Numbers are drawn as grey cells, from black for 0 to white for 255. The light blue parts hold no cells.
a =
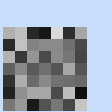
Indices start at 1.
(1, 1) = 176
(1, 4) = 23
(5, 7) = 105
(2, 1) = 42
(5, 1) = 50
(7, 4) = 83
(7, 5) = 119
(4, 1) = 97
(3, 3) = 149
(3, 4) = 74
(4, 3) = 90
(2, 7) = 74

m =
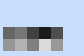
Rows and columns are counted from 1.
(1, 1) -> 102
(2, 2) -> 178
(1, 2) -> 119

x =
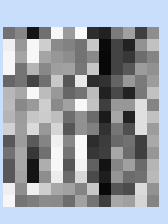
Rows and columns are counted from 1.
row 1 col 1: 113
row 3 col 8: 137
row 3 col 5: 151
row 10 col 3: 90
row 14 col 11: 76
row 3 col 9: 8
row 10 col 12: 63
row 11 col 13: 150
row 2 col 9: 10
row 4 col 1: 246
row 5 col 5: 200
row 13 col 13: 185
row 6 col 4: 188
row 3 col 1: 246
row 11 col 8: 55
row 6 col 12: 120
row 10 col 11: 113
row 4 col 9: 8
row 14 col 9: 8
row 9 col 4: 152
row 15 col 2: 116
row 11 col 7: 249
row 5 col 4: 112
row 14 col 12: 219
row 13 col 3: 20
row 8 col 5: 190
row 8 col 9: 27
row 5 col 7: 233
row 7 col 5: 138
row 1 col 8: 45
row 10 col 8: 45
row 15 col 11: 160
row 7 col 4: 206
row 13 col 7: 215
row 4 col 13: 145
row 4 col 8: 199
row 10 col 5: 240
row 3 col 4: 164
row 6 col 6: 102
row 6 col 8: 188

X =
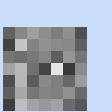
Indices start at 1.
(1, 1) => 98
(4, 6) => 57
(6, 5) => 127
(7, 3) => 163
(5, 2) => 183
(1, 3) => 158
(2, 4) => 146
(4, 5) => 230
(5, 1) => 78
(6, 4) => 132
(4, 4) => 68
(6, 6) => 144
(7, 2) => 190

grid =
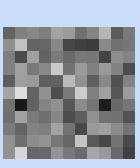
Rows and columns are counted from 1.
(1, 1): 98
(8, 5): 135
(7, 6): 87
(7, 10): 105
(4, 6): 114
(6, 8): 128
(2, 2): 193
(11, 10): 105
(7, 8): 115
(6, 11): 156
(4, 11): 77
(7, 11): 118
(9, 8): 153
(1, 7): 113
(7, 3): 98
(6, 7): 204
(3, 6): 106
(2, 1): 143
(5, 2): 159
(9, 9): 160
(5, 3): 154
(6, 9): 160
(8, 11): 83
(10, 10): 115
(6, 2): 222
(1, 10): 92
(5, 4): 95
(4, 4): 136
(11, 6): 120
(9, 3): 131
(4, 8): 127
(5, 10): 81
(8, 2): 162
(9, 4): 127
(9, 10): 140
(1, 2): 128
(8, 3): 122

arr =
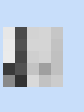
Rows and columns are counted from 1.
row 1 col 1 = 231
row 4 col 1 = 58
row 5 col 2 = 50
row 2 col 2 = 81
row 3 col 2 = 71
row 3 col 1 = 235
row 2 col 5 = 194
